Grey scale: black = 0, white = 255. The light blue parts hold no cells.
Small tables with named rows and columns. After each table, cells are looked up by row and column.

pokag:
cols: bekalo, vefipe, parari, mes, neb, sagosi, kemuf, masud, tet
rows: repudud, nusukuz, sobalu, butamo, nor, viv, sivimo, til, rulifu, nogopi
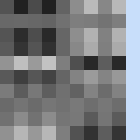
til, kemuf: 110
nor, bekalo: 147
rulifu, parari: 114
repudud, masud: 135
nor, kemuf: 40
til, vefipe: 116
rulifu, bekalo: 113
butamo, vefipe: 52
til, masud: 119
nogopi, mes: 183
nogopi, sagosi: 82
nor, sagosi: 79
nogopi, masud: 93

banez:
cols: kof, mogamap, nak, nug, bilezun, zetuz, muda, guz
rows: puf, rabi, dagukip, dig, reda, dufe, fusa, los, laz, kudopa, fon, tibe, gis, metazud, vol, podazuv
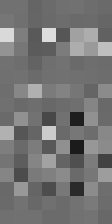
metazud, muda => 140
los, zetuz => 111
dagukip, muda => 173
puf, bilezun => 112
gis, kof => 133
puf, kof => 113
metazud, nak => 101
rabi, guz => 102
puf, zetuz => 113
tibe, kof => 116
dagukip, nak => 89
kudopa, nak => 101
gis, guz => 157

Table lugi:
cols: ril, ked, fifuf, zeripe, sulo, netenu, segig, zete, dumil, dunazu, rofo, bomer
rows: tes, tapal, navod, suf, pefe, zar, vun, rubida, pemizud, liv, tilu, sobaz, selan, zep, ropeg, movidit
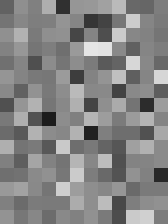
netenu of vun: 186
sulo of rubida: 136
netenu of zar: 61
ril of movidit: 147
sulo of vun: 141
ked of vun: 97
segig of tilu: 121
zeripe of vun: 121
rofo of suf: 133
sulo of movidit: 137
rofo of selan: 129
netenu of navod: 70
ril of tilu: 175
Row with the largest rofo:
movidit

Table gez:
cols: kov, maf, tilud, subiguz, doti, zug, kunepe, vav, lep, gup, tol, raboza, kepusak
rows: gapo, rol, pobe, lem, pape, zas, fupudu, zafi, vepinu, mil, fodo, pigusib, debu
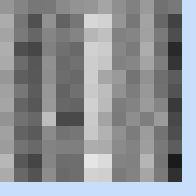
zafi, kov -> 165
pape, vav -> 198
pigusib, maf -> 88
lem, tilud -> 70
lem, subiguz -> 129
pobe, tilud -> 102
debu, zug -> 110
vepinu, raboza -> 155
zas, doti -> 109
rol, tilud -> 80
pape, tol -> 164

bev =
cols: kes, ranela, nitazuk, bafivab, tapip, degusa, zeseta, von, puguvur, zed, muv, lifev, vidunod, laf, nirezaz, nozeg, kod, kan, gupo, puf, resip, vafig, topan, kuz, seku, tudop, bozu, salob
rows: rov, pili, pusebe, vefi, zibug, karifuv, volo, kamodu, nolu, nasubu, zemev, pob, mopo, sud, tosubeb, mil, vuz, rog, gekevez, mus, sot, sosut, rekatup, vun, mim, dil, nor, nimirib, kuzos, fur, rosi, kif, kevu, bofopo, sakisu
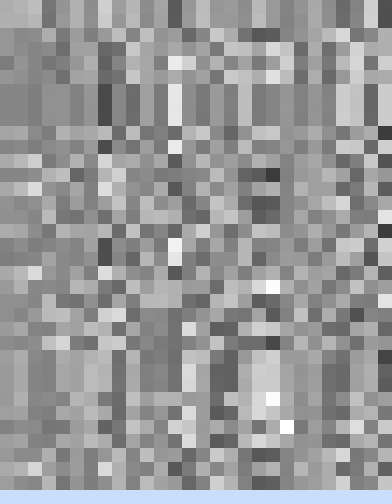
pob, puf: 160
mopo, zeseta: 123
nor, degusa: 162
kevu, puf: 93
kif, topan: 148
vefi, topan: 172
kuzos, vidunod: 178
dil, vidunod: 111
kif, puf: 197
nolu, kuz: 130
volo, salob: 204

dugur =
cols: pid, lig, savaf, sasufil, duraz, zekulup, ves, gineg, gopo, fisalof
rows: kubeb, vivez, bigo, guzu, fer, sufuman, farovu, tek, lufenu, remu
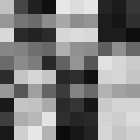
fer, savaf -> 124
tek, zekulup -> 53
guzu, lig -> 130
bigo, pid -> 216
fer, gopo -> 215
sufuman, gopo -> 214
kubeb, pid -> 193

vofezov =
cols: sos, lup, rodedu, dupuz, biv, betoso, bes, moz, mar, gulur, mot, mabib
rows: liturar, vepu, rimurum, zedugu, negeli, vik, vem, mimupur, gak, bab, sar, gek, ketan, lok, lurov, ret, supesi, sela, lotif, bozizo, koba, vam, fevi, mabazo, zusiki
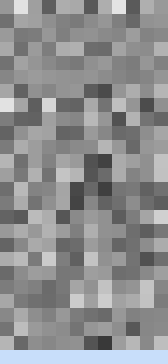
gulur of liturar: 90
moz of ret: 145
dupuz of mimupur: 214
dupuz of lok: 134
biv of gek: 165
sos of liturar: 151
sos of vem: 166
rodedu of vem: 145
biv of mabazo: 140
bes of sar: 140
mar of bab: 106
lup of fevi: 170

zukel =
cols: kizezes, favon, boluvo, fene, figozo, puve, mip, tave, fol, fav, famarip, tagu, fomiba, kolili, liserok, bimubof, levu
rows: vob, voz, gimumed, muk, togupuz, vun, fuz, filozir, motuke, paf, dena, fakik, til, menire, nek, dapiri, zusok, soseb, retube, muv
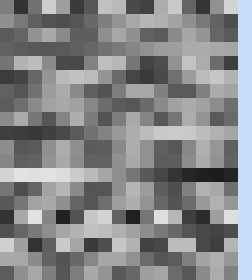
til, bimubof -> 29
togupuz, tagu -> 77
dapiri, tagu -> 222
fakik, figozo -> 169
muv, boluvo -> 167
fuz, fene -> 156
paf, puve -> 90
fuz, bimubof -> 171
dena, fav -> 173
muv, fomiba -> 107
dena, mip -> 91
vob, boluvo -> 114
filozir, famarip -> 106
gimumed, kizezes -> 91
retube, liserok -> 164
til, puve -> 203
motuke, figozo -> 132
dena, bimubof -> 150
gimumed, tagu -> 91
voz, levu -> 79

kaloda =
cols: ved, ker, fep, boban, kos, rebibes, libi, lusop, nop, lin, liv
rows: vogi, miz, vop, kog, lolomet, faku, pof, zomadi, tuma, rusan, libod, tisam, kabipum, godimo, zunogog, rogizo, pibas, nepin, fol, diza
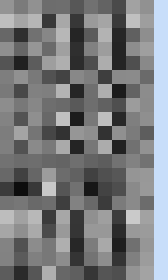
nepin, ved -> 131
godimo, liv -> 153
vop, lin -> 96
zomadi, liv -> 139
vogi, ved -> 148
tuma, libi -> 120
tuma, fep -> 143
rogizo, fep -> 184
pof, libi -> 111
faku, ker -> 145
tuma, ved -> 131
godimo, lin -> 138
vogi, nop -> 74
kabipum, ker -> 65
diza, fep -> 86
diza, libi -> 54
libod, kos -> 170
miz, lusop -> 165
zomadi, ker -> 120

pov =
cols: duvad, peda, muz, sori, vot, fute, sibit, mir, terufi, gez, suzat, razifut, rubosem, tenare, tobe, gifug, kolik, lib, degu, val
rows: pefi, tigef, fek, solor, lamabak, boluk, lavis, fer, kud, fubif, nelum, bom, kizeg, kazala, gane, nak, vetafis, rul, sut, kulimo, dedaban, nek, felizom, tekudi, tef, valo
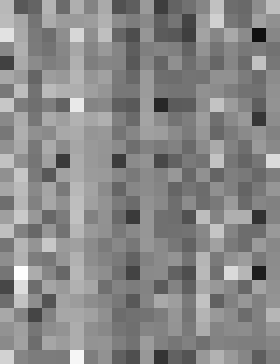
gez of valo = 79
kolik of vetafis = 132
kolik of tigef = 119
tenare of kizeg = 104
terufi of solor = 133
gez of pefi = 94
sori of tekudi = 141
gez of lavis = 120
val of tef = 134
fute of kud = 178
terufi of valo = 97
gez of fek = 77
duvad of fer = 199
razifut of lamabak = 101
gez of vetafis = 137
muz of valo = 124
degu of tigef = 161
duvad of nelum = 145

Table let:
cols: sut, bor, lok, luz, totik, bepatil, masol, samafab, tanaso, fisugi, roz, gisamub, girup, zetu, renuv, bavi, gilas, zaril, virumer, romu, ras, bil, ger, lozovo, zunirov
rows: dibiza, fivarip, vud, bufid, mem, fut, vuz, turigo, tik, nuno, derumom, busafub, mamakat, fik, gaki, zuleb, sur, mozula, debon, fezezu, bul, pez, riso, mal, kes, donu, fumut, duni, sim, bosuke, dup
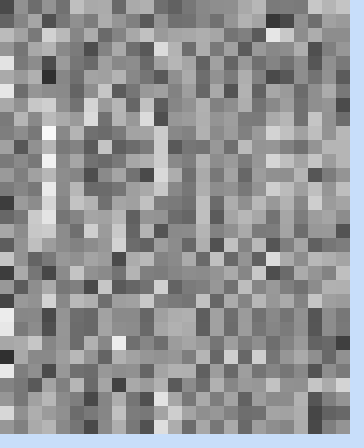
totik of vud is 185
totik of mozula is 140
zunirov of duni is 212
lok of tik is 137
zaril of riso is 155
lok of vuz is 149
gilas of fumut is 105
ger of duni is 197
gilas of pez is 171
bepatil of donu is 184
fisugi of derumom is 108
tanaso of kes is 237
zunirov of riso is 119
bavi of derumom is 152
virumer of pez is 183
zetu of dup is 108
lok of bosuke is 174
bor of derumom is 87
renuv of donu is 181
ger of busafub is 197

